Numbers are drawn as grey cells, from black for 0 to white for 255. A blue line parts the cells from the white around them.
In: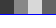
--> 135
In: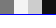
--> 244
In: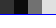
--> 11
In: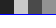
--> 201
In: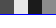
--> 231
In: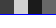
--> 209
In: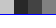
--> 40
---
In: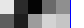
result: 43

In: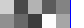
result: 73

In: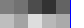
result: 114

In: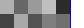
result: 103

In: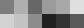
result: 175

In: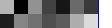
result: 2

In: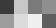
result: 199

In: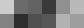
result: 107

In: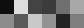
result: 221

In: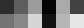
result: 93
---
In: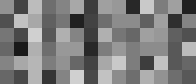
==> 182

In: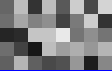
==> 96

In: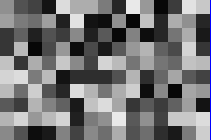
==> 13

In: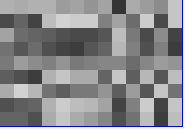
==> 80

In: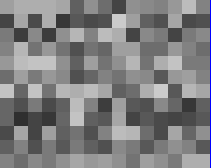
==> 137

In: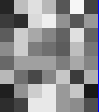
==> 232

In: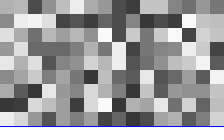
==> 152

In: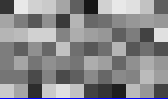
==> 44
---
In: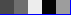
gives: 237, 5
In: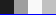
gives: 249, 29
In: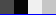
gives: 240, 5
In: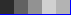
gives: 208, 44
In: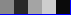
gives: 206, 10
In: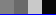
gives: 201, 8
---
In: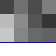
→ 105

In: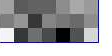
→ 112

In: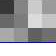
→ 97

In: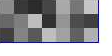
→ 89

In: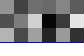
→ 160

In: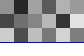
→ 190
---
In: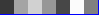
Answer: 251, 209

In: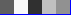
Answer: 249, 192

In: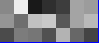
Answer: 237, 201

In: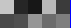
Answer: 198, 185

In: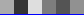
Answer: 222, 171

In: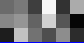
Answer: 247, 209

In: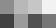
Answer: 242, 198

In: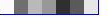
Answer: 250, 230
